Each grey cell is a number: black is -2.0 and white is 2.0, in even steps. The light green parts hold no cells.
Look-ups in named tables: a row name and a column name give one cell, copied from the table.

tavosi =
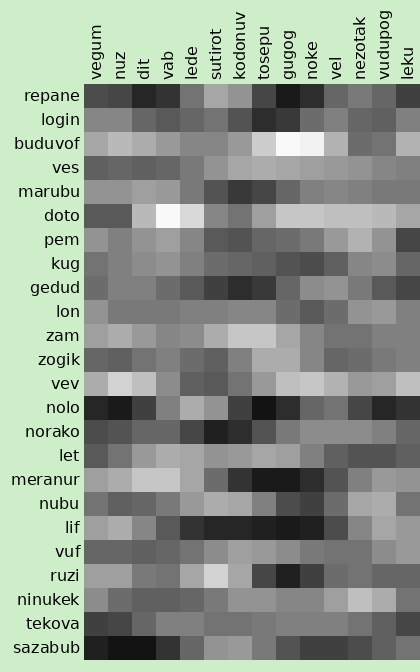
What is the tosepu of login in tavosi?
-1.3
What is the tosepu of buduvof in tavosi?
1.2
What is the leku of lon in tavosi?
0.0
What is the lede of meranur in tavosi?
0.6
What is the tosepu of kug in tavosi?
-0.5
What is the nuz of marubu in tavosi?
0.3
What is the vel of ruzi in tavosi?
-0.3
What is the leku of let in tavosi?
-0.5
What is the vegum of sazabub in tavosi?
-1.5
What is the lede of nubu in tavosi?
0.4
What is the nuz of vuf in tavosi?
-0.4
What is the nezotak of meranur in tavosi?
0.0
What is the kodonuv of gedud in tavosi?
-1.3
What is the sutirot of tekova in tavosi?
-0.2
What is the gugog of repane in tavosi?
-1.6
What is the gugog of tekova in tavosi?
0.0
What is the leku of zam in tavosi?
0.0
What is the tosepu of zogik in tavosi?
0.7
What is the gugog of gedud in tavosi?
-0.4

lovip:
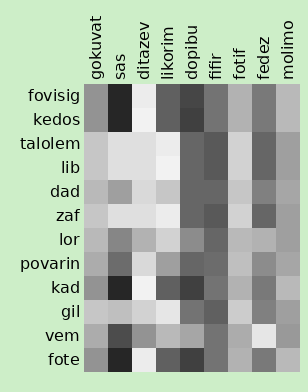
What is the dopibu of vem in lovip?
0.6
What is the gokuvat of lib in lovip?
1.1
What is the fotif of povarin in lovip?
1.0
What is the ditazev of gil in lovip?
1.3
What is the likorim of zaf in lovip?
1.7
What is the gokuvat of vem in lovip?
0.7
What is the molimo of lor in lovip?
0.5
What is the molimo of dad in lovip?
0.6
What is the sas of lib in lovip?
1.5
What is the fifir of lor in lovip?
-0.4
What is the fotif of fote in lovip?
0.8
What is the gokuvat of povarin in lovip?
0.7
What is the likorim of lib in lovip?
1.8
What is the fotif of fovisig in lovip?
0.8
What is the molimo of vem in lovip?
0.4
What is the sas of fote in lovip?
-1.4
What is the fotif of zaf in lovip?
1.3
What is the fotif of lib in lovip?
1.3
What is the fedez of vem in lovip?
1.6
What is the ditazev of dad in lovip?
1.4
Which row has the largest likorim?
lib

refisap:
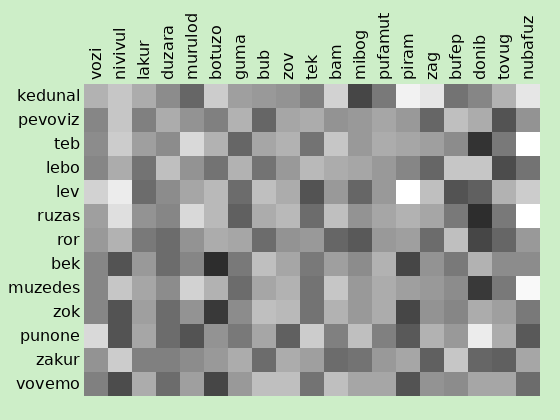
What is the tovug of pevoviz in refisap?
-0.7
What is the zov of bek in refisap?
0.6
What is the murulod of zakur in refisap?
0.2
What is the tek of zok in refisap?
-0.2
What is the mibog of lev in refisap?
-0.4
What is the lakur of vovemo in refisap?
0.7
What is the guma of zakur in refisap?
0.7

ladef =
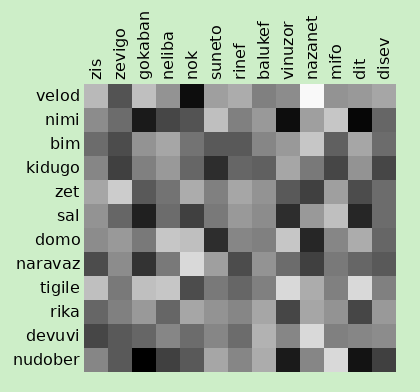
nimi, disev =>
-0.4
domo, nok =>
1.0
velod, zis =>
0.9
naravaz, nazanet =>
-1.0
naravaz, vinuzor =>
-0.3
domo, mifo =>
0.1
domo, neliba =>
1.1
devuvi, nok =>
-0.3
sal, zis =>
0.3
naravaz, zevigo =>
0.2
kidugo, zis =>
0.1
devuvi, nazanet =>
1.4

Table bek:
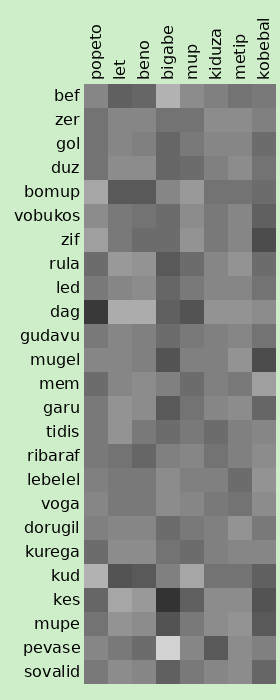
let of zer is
0.1
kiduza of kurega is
0.0
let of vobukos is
-0.1
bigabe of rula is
-0.6
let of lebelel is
-0.1
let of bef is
-0.5
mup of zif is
0.3
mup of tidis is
-0.1
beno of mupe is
0.2
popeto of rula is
-0.3
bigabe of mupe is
-0.7
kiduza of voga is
-0.1
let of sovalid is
0.2
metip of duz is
0.2
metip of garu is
0.2
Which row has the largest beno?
dag

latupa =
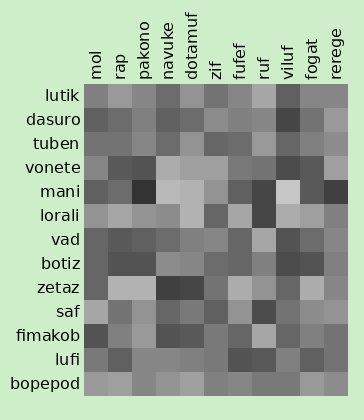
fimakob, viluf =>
-0.4
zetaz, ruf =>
0.3
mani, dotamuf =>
0.8
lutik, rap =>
0.4
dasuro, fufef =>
0.0
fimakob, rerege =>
-0.2
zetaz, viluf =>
-0.4
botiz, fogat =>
-0.7
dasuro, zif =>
0.2
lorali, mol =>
0.3
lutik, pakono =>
0.1
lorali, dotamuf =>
0.8
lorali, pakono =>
0.3
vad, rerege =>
0.1

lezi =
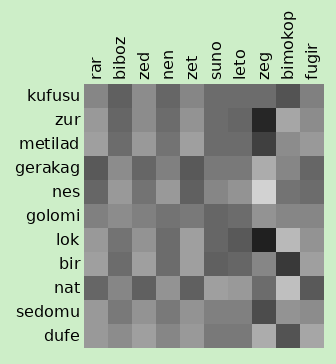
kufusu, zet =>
0.1
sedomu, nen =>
-0.1
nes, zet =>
-0.5
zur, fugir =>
0.2
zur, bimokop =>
0.6
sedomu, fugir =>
0.2
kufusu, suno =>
-0.3
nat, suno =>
0.5
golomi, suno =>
-0.4
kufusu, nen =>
-0.4
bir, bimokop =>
-1.1
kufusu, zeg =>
-0.3
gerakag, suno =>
-0.1
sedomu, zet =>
0.3
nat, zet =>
-0.5
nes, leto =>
0.3
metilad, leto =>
-0.3
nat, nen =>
0.3
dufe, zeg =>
0.7

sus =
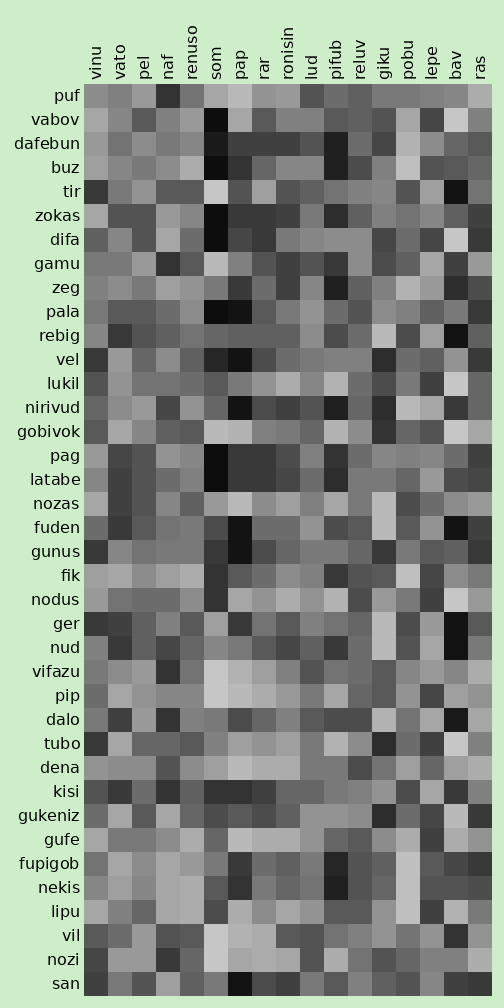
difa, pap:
-0.9
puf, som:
0.6
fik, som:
-1.2
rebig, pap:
-0.5
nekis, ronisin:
-0.4
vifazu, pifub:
-0.2
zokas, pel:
-0.7
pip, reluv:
-0.4
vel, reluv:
0.0

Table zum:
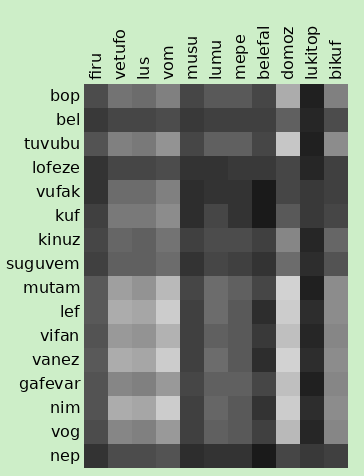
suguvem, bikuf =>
-0.7
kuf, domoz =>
-0.6
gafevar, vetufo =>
0.1
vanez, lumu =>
-0.3
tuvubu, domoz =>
1.1
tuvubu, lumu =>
-0.5
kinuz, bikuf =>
-0.4
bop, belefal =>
-0.9
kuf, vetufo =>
-0.1
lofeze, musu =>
-1.2
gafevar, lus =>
0.0
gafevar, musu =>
-0.9
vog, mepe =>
-0.6
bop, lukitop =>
-1.5
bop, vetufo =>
-0.2
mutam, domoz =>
1.3
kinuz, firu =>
-0.9
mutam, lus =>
0.3
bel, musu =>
-1.1
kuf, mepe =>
-1.2

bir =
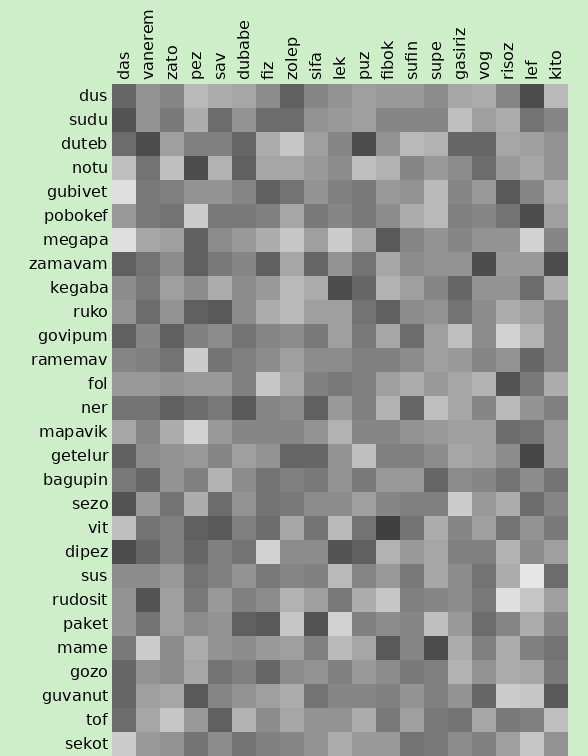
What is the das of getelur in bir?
-0.5
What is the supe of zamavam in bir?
0.3
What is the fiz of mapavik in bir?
0.1
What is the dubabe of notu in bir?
-0.5
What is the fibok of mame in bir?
-0.6
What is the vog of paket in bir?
-0.3
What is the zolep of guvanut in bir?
0.7
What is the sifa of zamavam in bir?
-0.4
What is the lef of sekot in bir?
1.1
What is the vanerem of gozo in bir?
0.3
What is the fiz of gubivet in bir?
-0.5
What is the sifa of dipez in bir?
0.2
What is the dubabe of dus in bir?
0.6
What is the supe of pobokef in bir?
0.9
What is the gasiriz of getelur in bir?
0.6
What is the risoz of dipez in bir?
0.8

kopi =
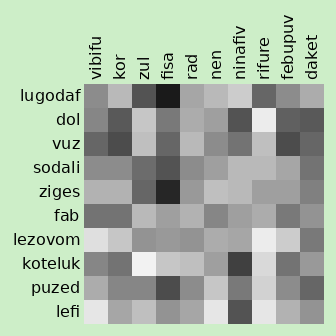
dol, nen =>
0.5
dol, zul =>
1.1
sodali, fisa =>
-0.7
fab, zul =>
0.9
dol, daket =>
-0.6
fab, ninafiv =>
0.5
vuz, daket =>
-0.4
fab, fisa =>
0.5
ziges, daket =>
0.0
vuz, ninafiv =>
-0.2
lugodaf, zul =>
-0.7
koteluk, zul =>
1.8
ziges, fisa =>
-1.4
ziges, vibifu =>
0.8
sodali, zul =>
-0.3
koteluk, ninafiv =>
-1.0
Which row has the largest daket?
lugodaf

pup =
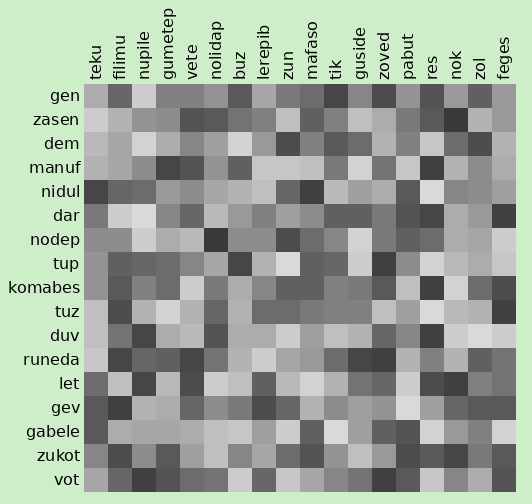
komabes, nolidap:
-0.1
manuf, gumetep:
-0.9
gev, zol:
-0.6
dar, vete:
-0.4
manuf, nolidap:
0.3
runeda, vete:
-0.9
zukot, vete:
0.5
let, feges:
-0.2
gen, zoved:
-0.8
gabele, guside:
0.5
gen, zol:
-0.5
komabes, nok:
1.3
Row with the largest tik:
gabele

